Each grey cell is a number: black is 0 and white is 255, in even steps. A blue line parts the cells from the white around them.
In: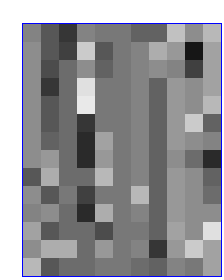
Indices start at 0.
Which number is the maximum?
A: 233
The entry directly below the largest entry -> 54
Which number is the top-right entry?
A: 184
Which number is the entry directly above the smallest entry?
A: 141
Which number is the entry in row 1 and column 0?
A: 141
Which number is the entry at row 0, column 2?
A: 54
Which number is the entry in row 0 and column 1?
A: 87
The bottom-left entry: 184
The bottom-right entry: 162
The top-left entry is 131
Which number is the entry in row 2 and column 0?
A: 141
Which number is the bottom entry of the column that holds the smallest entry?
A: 120
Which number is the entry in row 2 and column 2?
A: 108
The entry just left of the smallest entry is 152
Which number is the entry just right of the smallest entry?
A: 162
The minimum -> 22
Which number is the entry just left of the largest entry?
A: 108

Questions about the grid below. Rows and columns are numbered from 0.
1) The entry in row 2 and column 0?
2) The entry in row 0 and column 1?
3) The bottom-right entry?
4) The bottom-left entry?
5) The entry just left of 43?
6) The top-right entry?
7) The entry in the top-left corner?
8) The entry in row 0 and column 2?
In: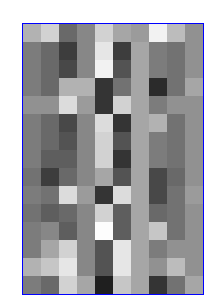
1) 124
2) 210
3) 166
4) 124
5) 166
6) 145
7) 178
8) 105

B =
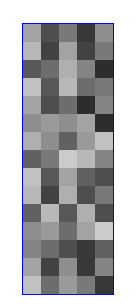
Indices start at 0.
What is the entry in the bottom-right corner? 56
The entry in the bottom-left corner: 193
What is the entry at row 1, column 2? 163
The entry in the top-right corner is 142
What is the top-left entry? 163
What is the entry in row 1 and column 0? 184
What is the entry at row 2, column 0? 88
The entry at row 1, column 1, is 66
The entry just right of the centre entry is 184
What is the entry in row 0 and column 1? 78
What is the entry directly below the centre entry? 163
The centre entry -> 203
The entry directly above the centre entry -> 97
